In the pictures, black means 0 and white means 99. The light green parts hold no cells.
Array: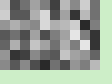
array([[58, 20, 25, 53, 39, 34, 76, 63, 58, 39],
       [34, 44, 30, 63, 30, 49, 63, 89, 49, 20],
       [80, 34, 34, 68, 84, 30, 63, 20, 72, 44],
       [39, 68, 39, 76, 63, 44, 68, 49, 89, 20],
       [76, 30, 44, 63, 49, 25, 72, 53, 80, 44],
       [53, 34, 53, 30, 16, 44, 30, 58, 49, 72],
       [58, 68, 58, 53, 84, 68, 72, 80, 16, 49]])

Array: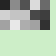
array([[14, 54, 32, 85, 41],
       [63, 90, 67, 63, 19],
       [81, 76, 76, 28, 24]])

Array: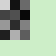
array([[26, 31,  3],
       [12, 68, 36],
       [82,  7, 41],
       [59, 17, 50]])

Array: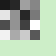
array([[89, 57, 15, 47],
       [30, 57, 25, 99],
       [10, 15, 62, 52],
       [94, 66, 79, 34]])

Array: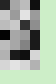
array([[69, 10,  6, 83],
       [73, 78, 19, 55],
       [73, 65, 51, 10],
       [ 1, 65, 60, 10],
       [14, 65, 73,  6],
       [83, 88, 83, 69],
       [78, 60, 88, 60]])

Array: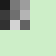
array([[19, 82, 38],
       [10, 47, 61],
       [23, 43, 70]])

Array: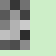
array([[74, 69, 17],
       [34, 59, 25],
       [49, 21, 44],
       [34, 30, 54],
       [49, 69, 79]])

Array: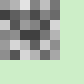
array([[51, 55, 25, 25, 46, 70],
       [25, 37, 46, 29, 51, 41],
       [79, 33, 60, 51, 29, 83],
       [60, 83, 70, 37, 79, 55],
       [55, 33, 83, 70, 41, 65],
       [60, 70, 88, 51, 74, 46]])

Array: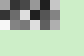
array([[64, 20, 28, 59, 12, 77],
       [96, 51, 47, 86, 37, 68],
       [20, 42, 86, 12, 33, 51]])
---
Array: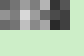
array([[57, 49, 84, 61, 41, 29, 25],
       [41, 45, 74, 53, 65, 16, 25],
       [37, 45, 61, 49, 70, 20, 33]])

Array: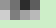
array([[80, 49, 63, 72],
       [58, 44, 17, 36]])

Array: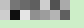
array([[80,  6, 89, 56, 61, 70, 37],
       [75, 46, 41, 37, 80, 32, 66]])

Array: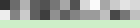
array([[92, 51, 79, 37, 24, 56, 37, 51, 60, 60, 74, 28, 46, 74],
       [19, 42, 69, 37, 32, 46, 65, 32, 84, 97, 65, 79, 88, 84]])

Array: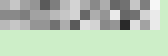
array([[72, 77, 72, 58, 58, 44, 67, 35, 86, 82, 53, 58, 16, 86, 63, 91],
       [67, 77, 63, 58, 35, 49, 72, 82, 67, 53, 67, 40, 44, 77, 49, 96],
       [53, 53, 49, 63, 63, 72, 77, 82, 40, 67, 58, 91, 40, 44, 82, 91]])

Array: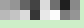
array([[72, 76, 85, 21, 90, 98, 48, 58],
       [63, 58, 39, 26, 85, 43, 12, 53]])
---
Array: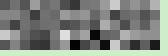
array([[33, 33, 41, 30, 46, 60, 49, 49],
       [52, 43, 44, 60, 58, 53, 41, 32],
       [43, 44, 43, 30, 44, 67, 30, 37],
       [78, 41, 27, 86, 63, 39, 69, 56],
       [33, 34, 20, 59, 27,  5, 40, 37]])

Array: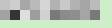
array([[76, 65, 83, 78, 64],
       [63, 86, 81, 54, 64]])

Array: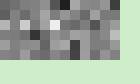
array([[40, 49, 56, 12, 53, 58],
       [37, 42, 64, 58, 41, 47],
       [70, 79, 63, 45, 49, 52],
       [49, 44, 42, 52, 60, 53],
       [61, 54, 39, 65, 60, 49],
       [51, 60, 42, 47, 61, 57]])

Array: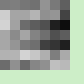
array([[48, 46, 57, 37],
       [80, 64, 56, 26],
       [82, 42, 31,  5],
       [65, 64, 43, 36],
       [65, 47, 25, 12],
       [69, 82, 68, 66],
       [42, 41, 56, 72]])

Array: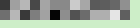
array([[22, 71, 64, 53, 65, 36, 56],
       [43, 22, 63, 55, 42, 68, 37]])

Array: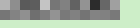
array([[70, 35, 76, 50, 57, 40],
       [46, 56, 49, 47, 45, 50]])

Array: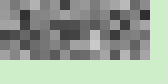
array([[59, 57, 49, 25, 59, 59, 72, 54],
       [60, 19, 52, 63, 54, 52, 44, 18],
       [63, 25, 48, 30, 41, 46, 24, 64],
       [26, 40, 45, 25, 42, 42, 48, 43],
       [46, 29, 46, 41, 62, 59, 53, 59],
       [62, 67, 45, 56, 42, 64, 70, 64]])

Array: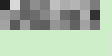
array([[12, 40, 48, 67, 63],
       [60, 39, 52, 42, 68],
       [63, 60, 37, 52, 63]])

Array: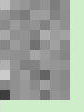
array([[74, 58, 57, 56],
       [58, 48, 61, 55],
       [54, 55, 51, 56],
       [65, 57, 67, 63],
       [52, 56, 56, 53],
       [57, 55, 60, 52],
       [68, 50, 59, 57],
       [79, 61, 39, 53],
       [52, 59, 62, 54],
       [24, 59, 45, 55]])
